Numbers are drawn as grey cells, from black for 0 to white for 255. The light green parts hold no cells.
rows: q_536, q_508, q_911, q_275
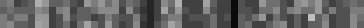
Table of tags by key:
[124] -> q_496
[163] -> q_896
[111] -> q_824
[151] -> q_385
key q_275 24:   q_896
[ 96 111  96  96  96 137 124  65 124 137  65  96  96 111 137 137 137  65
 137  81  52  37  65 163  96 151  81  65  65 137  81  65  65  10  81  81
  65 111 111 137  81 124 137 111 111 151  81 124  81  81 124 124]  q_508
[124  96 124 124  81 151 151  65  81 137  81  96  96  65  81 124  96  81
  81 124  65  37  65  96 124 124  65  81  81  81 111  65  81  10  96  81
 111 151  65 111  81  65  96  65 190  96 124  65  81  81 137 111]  q_911
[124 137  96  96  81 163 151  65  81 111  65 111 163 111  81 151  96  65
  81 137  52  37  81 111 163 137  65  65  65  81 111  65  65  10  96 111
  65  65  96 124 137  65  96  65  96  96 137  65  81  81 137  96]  q_275

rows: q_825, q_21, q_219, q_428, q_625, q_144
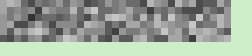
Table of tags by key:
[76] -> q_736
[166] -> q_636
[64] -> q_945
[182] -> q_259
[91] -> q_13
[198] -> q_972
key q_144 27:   q_945
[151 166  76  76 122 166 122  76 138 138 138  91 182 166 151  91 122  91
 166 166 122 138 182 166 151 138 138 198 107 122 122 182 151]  q_428
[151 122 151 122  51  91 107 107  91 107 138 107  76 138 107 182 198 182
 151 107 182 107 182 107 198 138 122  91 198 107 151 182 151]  q_219

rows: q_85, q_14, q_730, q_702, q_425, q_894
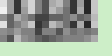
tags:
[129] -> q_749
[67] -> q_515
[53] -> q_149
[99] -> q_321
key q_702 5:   q_149
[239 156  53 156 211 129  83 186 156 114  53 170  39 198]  q_14
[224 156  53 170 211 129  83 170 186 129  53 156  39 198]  q_85
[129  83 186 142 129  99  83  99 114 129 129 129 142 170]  q_894

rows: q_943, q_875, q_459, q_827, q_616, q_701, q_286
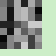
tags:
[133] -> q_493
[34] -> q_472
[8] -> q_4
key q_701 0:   q_4
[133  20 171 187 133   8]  q_875
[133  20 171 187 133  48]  q_459
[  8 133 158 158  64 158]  q_701
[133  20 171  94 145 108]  q_616

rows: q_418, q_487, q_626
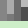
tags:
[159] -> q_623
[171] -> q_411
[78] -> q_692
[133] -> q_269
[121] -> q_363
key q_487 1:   q_411
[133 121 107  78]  q_626
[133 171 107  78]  q_487
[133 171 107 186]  q_418

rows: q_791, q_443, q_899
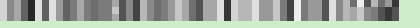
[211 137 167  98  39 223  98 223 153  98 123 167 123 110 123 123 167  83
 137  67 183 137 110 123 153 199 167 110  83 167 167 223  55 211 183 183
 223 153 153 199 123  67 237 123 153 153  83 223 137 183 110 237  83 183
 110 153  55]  q_791
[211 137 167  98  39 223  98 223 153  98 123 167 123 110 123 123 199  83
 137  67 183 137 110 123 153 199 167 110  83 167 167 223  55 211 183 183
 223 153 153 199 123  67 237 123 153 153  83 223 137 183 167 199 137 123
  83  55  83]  q_443
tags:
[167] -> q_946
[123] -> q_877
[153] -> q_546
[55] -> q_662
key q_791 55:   q_546

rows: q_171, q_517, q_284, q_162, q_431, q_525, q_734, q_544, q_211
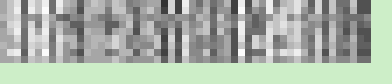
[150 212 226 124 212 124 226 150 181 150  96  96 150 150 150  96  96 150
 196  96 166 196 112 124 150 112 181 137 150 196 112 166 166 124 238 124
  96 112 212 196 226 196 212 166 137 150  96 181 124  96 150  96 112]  q_162
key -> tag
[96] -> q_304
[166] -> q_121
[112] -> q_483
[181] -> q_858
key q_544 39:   q_121
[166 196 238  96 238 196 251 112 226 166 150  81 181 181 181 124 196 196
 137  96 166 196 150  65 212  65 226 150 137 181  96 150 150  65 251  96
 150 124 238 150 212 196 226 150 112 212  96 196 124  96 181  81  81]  q_517
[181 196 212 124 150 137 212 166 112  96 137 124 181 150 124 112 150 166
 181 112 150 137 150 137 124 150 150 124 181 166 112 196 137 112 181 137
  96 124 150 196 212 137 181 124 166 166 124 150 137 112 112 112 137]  q_284
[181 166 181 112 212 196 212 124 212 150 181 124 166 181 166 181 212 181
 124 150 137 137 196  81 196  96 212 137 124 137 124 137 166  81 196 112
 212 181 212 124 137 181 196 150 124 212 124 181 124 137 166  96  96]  q_734
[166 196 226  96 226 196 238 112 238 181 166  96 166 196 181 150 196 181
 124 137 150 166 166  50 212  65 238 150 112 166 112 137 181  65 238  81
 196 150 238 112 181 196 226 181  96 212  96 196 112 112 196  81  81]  q_171

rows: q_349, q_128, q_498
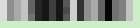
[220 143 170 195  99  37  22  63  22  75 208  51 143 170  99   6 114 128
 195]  q_128
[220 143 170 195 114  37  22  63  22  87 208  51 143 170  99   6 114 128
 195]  q_498

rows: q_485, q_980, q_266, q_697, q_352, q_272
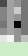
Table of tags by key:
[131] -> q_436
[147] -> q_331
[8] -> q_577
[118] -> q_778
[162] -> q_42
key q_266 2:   q_331
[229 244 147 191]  q_272
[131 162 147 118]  q_266

